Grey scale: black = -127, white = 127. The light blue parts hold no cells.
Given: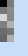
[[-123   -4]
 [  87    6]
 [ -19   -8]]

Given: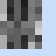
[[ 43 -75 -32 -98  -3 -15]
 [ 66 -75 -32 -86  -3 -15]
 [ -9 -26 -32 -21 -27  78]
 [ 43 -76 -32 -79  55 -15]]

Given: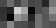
[[ -54  -19  -57  -24  -58  -52  -88  -10]
 [ -75 -121   22    0  -90  -13  -40  -12]]

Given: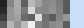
[[-94   6  44 -31  57  33   7  11  -4 -36]
 [-65  23  33 -20 -31  94 -15 -35   4  22]]

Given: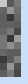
[[ 72 -39  -7]
 [-33 -70 -25]
 [-25  -6 -56]
 [-10  15 -13]
 [-67 -36   0]
 [-33  -6 -55]]

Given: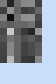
[[  -3  -91  -18    8   11  -63]
 [   2 -111  -15   17   19  -55]
 [ -54   73  -39  -70  -89   23]
 [ -57    6  -29  -62  -52  -38]
 [ -63   55  -32  -70  -74    7]]

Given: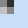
[[  6 -79]]

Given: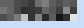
[[ -29  -29  -51  -57  -68  -18   -2  -35  -49  -33  -40]
 [ -49  -33   -5   64  -77    2  -86  -34 -106  -80   99]]

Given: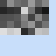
[[-56  14 -16 -26  27 -23   4]
 [-48 -46 -39   6 -60   5 -42]
 [ 94  74  85 -87 -46  66  58]]
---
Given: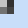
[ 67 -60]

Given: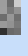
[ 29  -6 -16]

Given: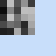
[-83   7 -12 -87  12]

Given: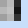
[ 36  66 -76]

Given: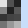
[ 98 -94 -56]

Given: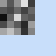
[ 23 -55  88 -87   2]
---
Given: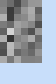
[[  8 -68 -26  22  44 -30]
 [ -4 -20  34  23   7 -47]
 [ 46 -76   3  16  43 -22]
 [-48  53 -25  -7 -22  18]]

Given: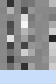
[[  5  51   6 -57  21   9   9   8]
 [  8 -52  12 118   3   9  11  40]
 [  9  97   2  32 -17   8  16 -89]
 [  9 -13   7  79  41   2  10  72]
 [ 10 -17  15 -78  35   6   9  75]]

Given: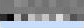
[[ -8  -7  -4  -6  -2  -9  -9  -6  -6 -11  -5  -2]]

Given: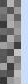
[[ -5 -40  27]
 [-70  45  18]
 [-58  45  -3]
 [-37 -54  68]
 [ 36 -65  18]
 [-73  23  45]]

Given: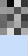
[[ 27  24 -43  23]
 [-26   7  42 -39]]

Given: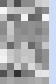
[[118  74  66  65  63  -9  10]
 [ 14  73   4  13  17  11  27]
 [ 29  57  19  23  17  22  31]
 [108  71  55  66  67  -2  16]
 [ 44  -9  78  22  90  51  20]
 [ 29  41  30  31  38  46  35]]

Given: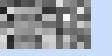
[[-92  89  53  46  40  32 -79 -72 -39 -37  -8 100 -13]
 [-10 -24  28  33  17  16 -19 -16 -38  27  -7  75  40]
 [ 86 -89   4 -18  -7 -50  78  79 -20  69   3 -40 -27]]
